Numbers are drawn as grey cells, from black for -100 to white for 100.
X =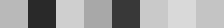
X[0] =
45
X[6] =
70
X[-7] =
-68

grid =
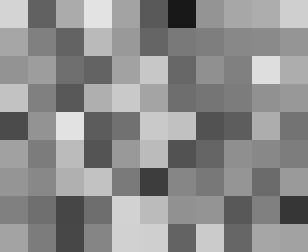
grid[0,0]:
66
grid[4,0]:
-41
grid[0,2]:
34
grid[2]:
[15, 23, -13, -22, 27, 56, -19, 13, 0, 74, 36]
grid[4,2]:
77
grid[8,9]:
30
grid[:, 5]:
[-30, -21, 56, 29, 58, 47, -52, 47, 62]
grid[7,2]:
-45
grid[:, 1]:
[-24, 0, 23, 0, 15, -3, 7, -13, -3]
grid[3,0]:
52
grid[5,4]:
20
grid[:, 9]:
[36, 8, 74, 14, 36, 7, -16, 0, 30]
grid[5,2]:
47
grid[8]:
[28, -3, -44, 4, 64, 62, -22, 59, -20, 30, 27]
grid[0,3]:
78
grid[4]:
[-41, 15, 77, -28, -11, 58, 51, -36, -27, 36, -10]
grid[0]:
[66, -24, 34, 78, 28, -30, -81, 16, 31, 36, 62]
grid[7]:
[0, -13, -45, -14, 65, 47, 14, 16, -31, 0, -58]
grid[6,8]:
17
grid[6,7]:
-6
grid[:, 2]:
[34, -22, -13, -31, 77, 47, 38, -45, -44]
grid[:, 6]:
[-81, -5, -19, -14, 51, -36, 5, 14, -22]
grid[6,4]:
-4
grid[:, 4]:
[28, 20, 27, 58, -11, 20, -4, 65, 64]

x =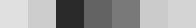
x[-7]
76
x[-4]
-22
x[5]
59
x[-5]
-67

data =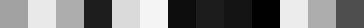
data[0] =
27
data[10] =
85
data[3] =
-77
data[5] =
91

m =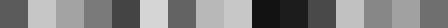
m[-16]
-29
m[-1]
-13
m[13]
6
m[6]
-22
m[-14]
28

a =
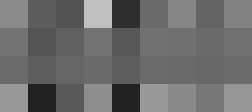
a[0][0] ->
9
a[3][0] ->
19
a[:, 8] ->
[1, -11, -16, 18]
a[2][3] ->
-17
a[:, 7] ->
[-22, -17, -19, -7]
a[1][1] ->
-34
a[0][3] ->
50
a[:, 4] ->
[-64, -32, -26, -73]
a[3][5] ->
20

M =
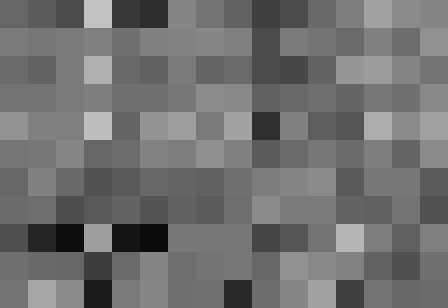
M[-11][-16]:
-20
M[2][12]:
18
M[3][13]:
-7
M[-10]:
[-4, -7, -4, 0, -12, 1, 3, 6, 0, -41, -4, -9, -17, 1, -15, 14]
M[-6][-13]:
-20
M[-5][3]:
-36
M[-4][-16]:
-16
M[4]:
[15, 0, 0, 49, -21, 16, 23, -4, 28, -63, 1, -27, -33, 35, 9, 26]
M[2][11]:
-22
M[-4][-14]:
-39
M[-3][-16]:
-38
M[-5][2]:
-18
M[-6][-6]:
-16
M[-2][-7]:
-19
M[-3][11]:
-9
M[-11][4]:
-56
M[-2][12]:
2
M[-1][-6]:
6
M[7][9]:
9
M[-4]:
[-16, -13, -39, -30, -22, -34, -24, -29, -14, 9, -4, -4, -22, -24, -9, -36]
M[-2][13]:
-23
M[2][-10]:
-4
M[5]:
[-8, -7, 5, -20, -15, 3, -2, 12, 0, -28, -16, -7, -16, -1, -21, 9]
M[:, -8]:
[-23, 0, -17, 7, 28, 0, -12, -14, -7, -6, -69]
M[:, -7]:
[-50, -41, -41, -24, -63, -28, -3, 9, -46, -19, -15]
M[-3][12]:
43
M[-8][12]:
-21
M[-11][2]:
-42
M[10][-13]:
-79

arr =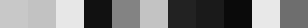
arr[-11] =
57
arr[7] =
-80
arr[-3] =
-92
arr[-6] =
53

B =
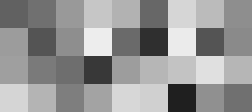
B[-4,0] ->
-24
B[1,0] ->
22
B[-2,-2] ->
76
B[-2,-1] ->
43
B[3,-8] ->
41
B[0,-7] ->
20
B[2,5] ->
43
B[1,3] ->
86
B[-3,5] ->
-63
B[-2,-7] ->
-14
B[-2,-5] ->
23

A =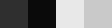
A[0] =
-63
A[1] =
-92
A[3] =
58

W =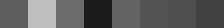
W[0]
-26
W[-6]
-16
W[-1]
-49
